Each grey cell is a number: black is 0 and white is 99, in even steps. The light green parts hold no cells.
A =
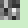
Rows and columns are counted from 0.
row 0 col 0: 39
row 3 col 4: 47
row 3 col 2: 49
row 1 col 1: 76
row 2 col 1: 15
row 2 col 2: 52
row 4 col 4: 47

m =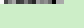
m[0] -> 96
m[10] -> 50
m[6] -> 48
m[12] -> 42
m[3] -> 64
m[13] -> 1

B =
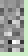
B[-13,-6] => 61
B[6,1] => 59
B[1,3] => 58
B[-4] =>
[53, 49, 55, 53, 58, 56]
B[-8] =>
[65, 56, 25, 83, 78, 33]
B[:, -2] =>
[50, 48, 66, 74, 43, 78, 73, 51, 37, 58, 88, 54, 76]
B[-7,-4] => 57
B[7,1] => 59
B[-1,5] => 34
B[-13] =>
[61, 54, 58, 58, 50, 58]
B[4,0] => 72
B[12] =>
[65, 57, 26, 82, 76, 34]
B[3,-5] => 59
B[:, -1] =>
[58, 63, 27, 38, 71, 33, 40, 57, 60, 56, 21, 59, 34]
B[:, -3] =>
[58, 58, 53, 60, 58, 83, 58, 50, 41, 53, 98, 55, 82]
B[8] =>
[48, 79, 87, 41, 37, 60]
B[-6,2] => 66

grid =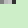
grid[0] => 50
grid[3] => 19
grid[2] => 76

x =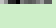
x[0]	75
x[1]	56
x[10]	60
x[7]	34

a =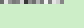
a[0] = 42
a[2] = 58
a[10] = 47
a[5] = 82

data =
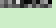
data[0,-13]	54
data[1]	[44, 28, 44, 35, 37, 14, 29, 59, 27, 51, 31, 22, 51]
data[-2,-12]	36
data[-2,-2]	62

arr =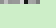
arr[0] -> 56
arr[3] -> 59
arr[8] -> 63

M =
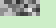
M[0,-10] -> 73
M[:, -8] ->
[32, 45, 76, 75]
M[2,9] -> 22
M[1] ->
[71, 72, 45, 43, 47, 63, 22, 68, 67, 42]
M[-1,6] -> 27
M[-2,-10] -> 56
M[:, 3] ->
[62, 43, 46, 66]
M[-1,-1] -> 49
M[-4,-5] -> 39
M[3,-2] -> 80
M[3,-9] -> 76
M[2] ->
[56, 55, 76, 46, 57, 42, 71, 90, 38, 22]

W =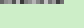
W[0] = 40
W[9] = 52
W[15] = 44
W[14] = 25
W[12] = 45
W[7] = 56

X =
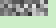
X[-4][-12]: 48
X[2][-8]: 68
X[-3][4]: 70
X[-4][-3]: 41
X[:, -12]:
[48, 62, 41, 44]
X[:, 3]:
[34, 49, 30, 59]
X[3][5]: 52
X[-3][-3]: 27
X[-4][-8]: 35
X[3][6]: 46
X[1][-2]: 61
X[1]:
[62, 31, 73, 49, 70, 35, 87, 37, 88, 27, 61, 80]
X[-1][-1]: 50
